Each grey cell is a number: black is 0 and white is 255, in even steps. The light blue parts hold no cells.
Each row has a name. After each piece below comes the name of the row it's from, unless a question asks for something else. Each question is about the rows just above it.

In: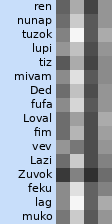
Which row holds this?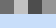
Ded
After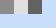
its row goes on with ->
[130]
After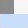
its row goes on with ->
[ 98 171]
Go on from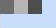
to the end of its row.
[159]
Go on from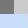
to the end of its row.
[ 89 149]
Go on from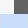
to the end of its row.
[171]

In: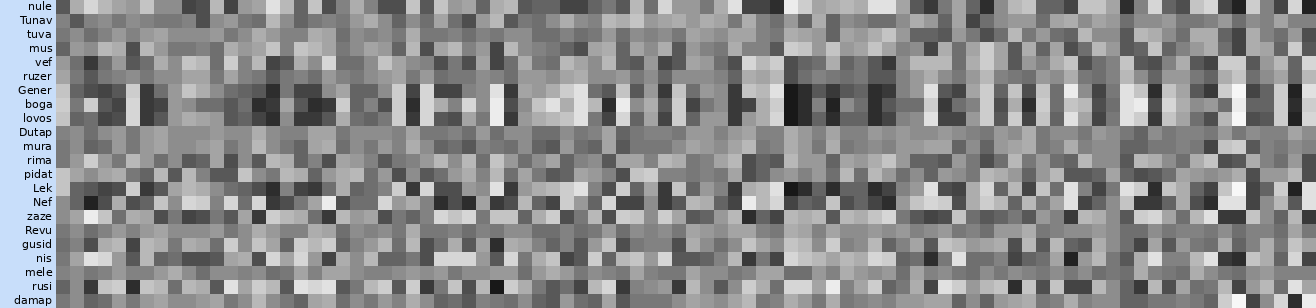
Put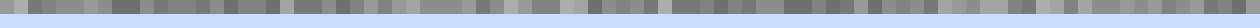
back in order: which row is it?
Revu
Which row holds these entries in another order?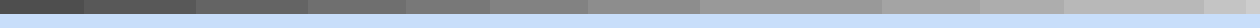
rima
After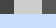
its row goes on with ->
[153 184 100 214]
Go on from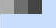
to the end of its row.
[173 164 100 205  88]
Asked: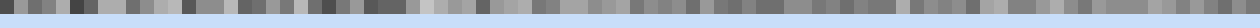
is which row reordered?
tuva
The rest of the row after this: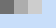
[164  88 153 130 173 196  78 111 130 196  88  78 130 173  88  68 205 205
  88 153 184 100 214]

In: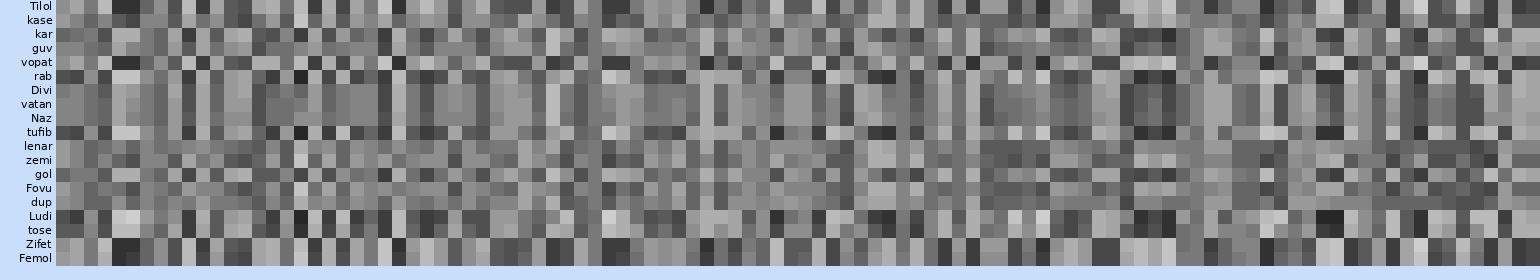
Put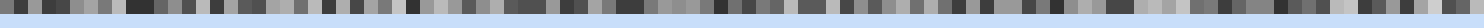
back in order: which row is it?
Tilol
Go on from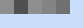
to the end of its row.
[101 164 142 132  80 132 121  71 112  90 153 121 164 101 142  90 121 142
 121 153 132 132 132 101  90 132 174 174 132 174 112 101 112 132 101  90
  90 101  80 153 142 132  90 112  90 164 153 164 132 121 132 142 101 101
  71  90 142 132 164 164 101 121 112  71 112 142  80  90 101  80  71 153
 101 101]
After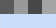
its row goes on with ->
[206  80 101 186 121  61 153  61  71]

